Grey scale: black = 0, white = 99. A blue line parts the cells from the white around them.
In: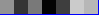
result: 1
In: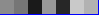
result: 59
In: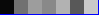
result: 53
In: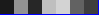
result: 74
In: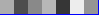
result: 71
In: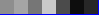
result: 78
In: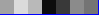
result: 5
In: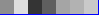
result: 37
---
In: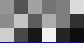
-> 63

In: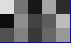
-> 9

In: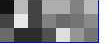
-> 26

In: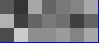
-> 65

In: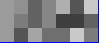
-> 38

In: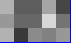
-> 36

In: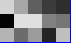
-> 37
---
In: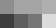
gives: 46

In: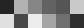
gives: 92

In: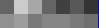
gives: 47

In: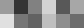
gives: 38

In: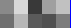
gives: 35

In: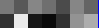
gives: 9

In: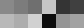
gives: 81
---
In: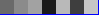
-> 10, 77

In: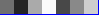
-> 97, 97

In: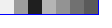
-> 70, 93

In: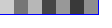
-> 27, 80

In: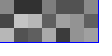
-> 37, 76

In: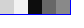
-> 5, 94

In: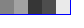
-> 21, 91
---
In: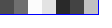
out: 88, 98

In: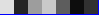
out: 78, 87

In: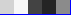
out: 26, 96

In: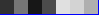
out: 29, 87

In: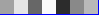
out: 97, 97

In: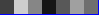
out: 8, 80

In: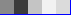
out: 76, 94

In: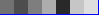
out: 67, 86

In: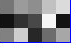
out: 28, 95

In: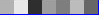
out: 61, 90
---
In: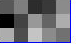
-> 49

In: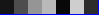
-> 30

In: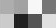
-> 63

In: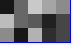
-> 40

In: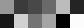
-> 23

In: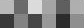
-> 41

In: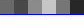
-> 28

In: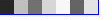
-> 74

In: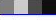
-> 79
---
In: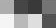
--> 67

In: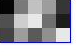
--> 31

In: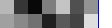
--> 71

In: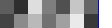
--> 36

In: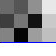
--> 24

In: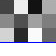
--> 53
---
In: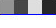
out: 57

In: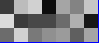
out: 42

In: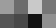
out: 33

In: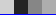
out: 81

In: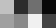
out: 62

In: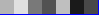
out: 70

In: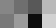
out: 47

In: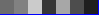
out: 42

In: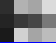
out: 10

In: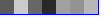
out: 35
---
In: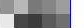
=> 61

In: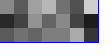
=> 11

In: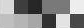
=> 92

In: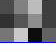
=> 24

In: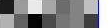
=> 74

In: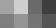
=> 24

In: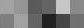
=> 53

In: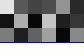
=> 21

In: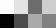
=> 80
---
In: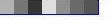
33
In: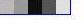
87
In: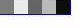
5
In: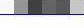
77
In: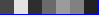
13
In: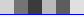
87
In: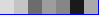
66
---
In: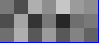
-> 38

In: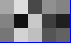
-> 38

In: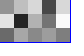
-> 49

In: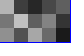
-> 10

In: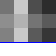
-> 21

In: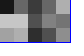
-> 55
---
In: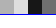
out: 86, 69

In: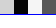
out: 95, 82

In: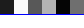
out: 97, 70

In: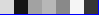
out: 95, 85

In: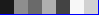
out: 96, 81

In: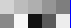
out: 96, 92

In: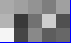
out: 95, 80

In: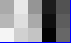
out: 95, 90
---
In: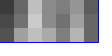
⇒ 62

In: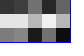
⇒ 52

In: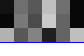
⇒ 34

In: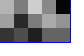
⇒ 30

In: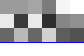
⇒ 72

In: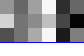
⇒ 45

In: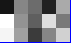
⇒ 62
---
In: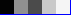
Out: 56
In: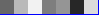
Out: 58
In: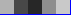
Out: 55
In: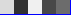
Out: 42
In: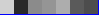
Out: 54
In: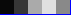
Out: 53
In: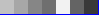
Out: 52
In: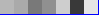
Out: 66
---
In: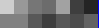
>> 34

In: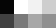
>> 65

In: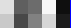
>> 50

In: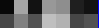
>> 32

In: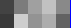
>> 57

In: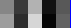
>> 83

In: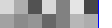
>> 58
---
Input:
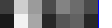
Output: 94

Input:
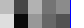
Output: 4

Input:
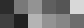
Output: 13

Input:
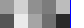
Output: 91

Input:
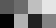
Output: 69

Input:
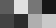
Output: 17

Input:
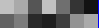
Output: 48

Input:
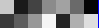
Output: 36

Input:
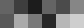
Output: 66
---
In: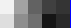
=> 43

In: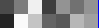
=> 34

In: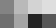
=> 64

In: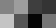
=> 33

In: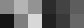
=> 13

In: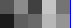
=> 41
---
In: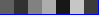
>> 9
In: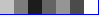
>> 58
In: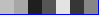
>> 88
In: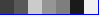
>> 49
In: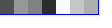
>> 97
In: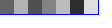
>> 73
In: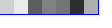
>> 45
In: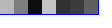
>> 19
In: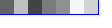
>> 56
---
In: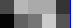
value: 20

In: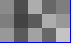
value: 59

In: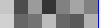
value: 50

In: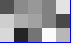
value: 28

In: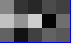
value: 43

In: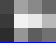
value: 72

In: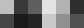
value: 18
